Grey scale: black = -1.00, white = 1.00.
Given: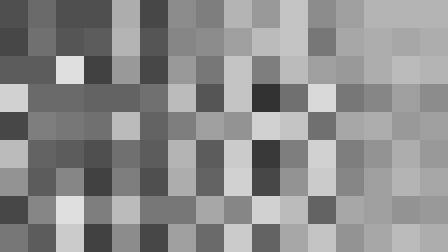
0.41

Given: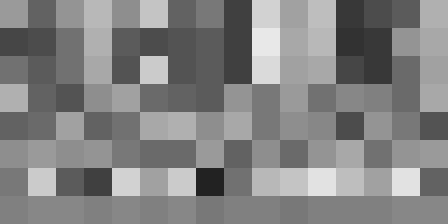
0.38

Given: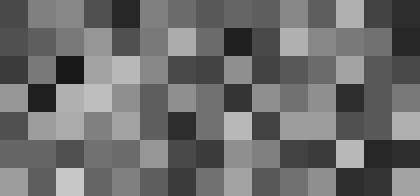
-0.65

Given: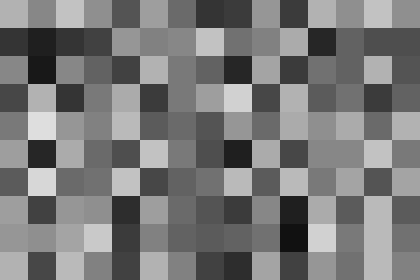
0.12

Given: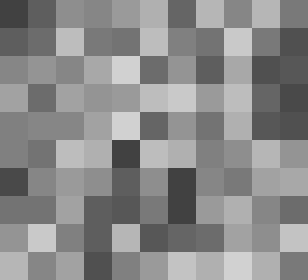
-0.05

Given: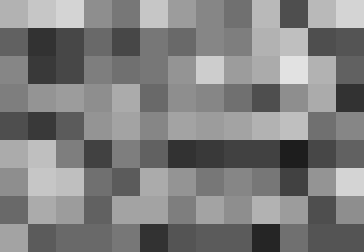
0.66

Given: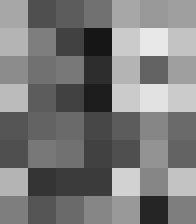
0.25

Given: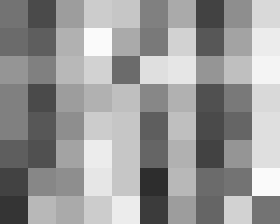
0.70

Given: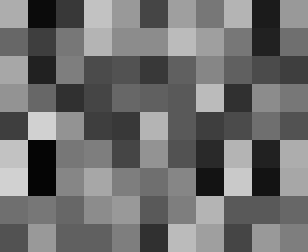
0.20
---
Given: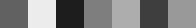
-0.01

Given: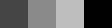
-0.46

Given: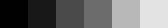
-0.42

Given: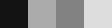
-0.85

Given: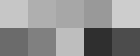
0.00

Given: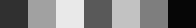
-0.30

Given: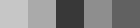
0.33
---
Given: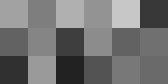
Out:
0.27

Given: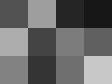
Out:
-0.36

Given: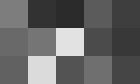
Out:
-0.02

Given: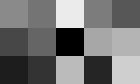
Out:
0.08

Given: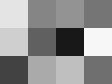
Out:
0.79

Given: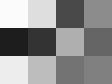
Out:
0.97
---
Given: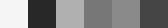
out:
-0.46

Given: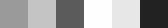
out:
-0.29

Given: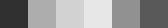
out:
-0.30

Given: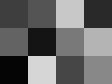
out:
-0.84

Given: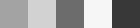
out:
-0.15

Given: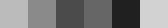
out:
-0.41
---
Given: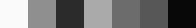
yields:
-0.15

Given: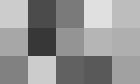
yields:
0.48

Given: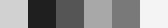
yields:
-0.05

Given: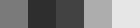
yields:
0.80

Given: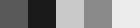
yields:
0.85

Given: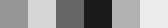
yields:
0.39
